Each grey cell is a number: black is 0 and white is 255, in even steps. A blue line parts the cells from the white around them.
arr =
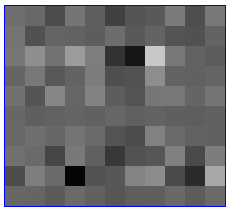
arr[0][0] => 110
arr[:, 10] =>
[120, 99, 92, 101, 117, 97, 97, 125, 168, 106]
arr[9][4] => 97
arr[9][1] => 101
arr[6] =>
[104, 111, 103, 116, 106, 84, 76, 129, 106, 98, 97]
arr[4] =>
[113, 85, 134, 102, 130, 93, 84, 119, 120, 101, 117]
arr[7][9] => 74
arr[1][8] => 84
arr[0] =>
[110, 104, 76, 117, 95, 65, 85, 89, 123, 78, 120]
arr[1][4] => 93
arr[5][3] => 100
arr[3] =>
[101, 120, 88, 99, 124, 79, 82, 141, 99, 97, 101]
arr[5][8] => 95
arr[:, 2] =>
[76, 101, 114, 88, 134, 98, 103, 70, 107, 91]
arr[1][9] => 81
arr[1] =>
[116, 81, 101, 98, 93, 109, 88, 99, 84, 81, 99]
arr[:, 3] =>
[117, 98, 156, 99, 102, 100, 116, 121, 5, 106]
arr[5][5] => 102
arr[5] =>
[103, 95, 98, 100, 97, 102, 96, 99, 95, 94, 97]
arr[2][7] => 200
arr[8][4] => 83

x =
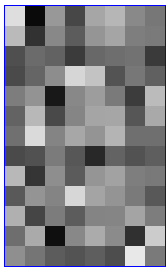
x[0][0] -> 222
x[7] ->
[74, 81, 123, 87, 40, 99, 82, 94]
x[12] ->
[143, 117, 92, 83, 94, 77, 232, 122]
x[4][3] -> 136
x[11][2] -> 15
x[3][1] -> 101
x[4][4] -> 157
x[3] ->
[74, 101, 141, 214, 195, 83, 119, 96]
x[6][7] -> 111
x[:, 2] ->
[152, 136, 98, 141, 24, 73, 132, 123, 142, 132, 124, 15, 92]
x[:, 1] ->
[10, 50, 107, 101, 147, 184, 218, 81, 53, 148, 69, 170, 117]
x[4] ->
[125, 147, 24, 136, 157, 122, 60, 187]
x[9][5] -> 148
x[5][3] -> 133
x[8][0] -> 184
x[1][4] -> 149
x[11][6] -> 48
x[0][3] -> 71
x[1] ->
[186, 50, 136, 92, 149, 165, 126, 122]
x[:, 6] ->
[137, 126, 114, 119, 60, 86, 111, 82, 126, 122, 164, 48, 232]
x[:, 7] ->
[119, 122, 58, 96, 187, 169, 111, 94, 121, 88, 125, 204, 122]

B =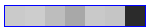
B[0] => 202
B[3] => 168
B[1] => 205
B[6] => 43

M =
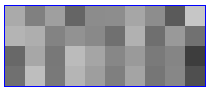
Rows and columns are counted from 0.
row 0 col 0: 170
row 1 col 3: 146
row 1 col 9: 113
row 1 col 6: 177
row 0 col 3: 101
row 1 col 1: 174
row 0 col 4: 140
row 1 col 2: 131
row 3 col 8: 135
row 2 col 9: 61
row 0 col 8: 90
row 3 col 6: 164
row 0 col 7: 141

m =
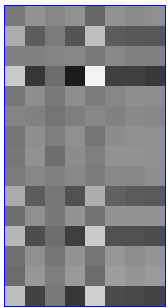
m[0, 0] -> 121
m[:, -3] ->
[146, 92, 136, 64, 134, 129, 140, 147, 136, 97, 147, 81, 150, 157, 75]
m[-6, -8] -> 170
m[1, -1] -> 87
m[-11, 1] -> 141
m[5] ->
[132, 129, 116, 126, 135, 129, 137, 135]
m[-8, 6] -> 146
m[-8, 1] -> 145
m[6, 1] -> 142
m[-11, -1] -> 141
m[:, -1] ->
[143, 87, 129, 57, 141, 135, 143, 143, 142, 89, 147, 77, 148, 154, 67]
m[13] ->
[107, 151, 125, 153, 108, 157, 149, 154]
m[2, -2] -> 128
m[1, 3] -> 84
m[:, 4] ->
[104, 191, 121, 242, 124, 135, 117, 127, 124, 174, 114, 203, 117, 108, 206]
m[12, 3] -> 147
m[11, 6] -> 80
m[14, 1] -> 66
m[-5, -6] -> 120
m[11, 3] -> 62
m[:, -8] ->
[121, 172, 129, 202, 118, 132, 116, 119, 123, 170, 110, 183, 113, 107, 189]
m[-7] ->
[123, 135, 129, 136, 124, 136, 135, 142]
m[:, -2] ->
[139, 88, 128, 64, 142, 137, 143, 146, 135, 91, 146, 80, 141, 149, 71]
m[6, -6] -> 125

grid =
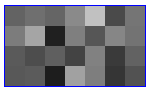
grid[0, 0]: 99
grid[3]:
[88, 91, 29, 161, 126, 53, 82]
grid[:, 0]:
[99, 124, 90, 88]
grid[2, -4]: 67
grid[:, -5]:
[101, 32, 95, 29]
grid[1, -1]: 115
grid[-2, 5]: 58
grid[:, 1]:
[111, 165, 77, 91]
